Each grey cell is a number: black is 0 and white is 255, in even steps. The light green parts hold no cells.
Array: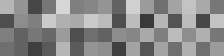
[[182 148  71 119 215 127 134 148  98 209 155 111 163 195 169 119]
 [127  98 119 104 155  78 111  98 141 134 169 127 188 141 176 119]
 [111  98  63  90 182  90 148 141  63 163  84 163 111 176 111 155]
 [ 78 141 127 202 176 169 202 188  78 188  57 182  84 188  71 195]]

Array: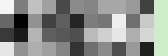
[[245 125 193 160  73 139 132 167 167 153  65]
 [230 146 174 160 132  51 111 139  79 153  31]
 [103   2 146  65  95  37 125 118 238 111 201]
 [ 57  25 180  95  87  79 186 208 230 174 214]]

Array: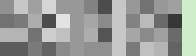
[[180 180 114 206 192 152 173  84 199 166 138 160 106]
 [144 199 160 213 152 152 130  76 199 152 114 152 160]
 [114 122 173  76 227 152 166 138 199 130 186 106  55]
 [ 92  92 122  99 138 152 144 144 199 122 192 180  99]]

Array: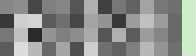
[[134 141  70 127 134  85 176  64 119  98 164 119 111]
 [119 192  42 148 127 141 170  85 176  91 156 134 104]
 [ 91 219 184 104 164  78 206 111  98 127 184 148 111]
 [ 56 206 212  91 111  70 164 148  56 156 192 156 104]]

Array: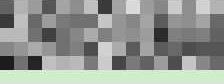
[[185 185 113  64 113 135 171 128 149 142 156  44 128 121 128  98]
 [135 149 171 149 113 128  78 209 171  91 164  91 105  78  85  85]
 [ 98 178 156  85 164 142 191  58 164 217 156 135 203 142 209 178]
 [ 58 191 105 156 121 113 113 197 149 135 164  91 149 142 164 105]
 [ 28 113  36 191 178 185 121 203  70 121  98 156  78 197 135 105]]

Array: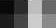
[[ 29  69 204 138]
 [  9  43 189 102]]
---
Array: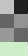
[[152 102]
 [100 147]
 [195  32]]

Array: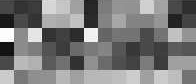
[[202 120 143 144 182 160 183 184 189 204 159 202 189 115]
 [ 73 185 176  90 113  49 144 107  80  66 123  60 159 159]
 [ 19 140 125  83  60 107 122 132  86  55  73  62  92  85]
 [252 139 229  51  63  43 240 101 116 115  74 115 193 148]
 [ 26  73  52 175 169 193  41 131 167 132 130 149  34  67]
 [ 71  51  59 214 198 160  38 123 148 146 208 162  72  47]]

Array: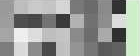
[[125 218 139  74 192 148 118  91  97]
 [166 238 221 190 196 137 108 170  47]
 [156  80  72 115  57 177 114 141 220]
 [154 189 201 196 213 120 107 138  50]]

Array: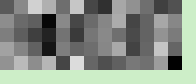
[[146 186 141 182  69 220 102  79  96 120 112 156   1]
 [162 132  97  21 126 101 110 135 169  67 102 197 101]
 [126  94  63  35 115  58 118 137 111  74  99 147 123]
 [141 106  95   7 137  71 107 134 172  69  99 167 135]
 [ 90 137 209 176 110 198  71  48 167 145 111  64  81]]

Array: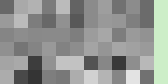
[[172  73  52 126 120 173 209 180 134 227 113]
 [164 169  61 146 195 194  83 135  57 142 184]
 [144 117 132 153 130 141 164 149 166 161 154]
 [133 141 137 138 138 126 156 167 125 154 146]
 [154 187 125 104 145  88 139 153 150 127 107]
 [104 169 178 123 187  99 139 158 113 140 107]]

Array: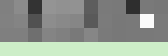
[[127 127 111 132 128 121 134 122 120 121 121 122]
 [129 132  81 141 137 134  89 123 120 121 251 122]
 [128 139  51 148 145 146  93 122 121  46 121 119]]

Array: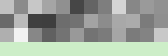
[[175 242 135  96 115 153 115 123 166 123 131 200]
 [106 187  63  62 109 114 163 140 168 171 123 143]
 [193 139 199 165 144  70 100 126 212 135 154 145]]
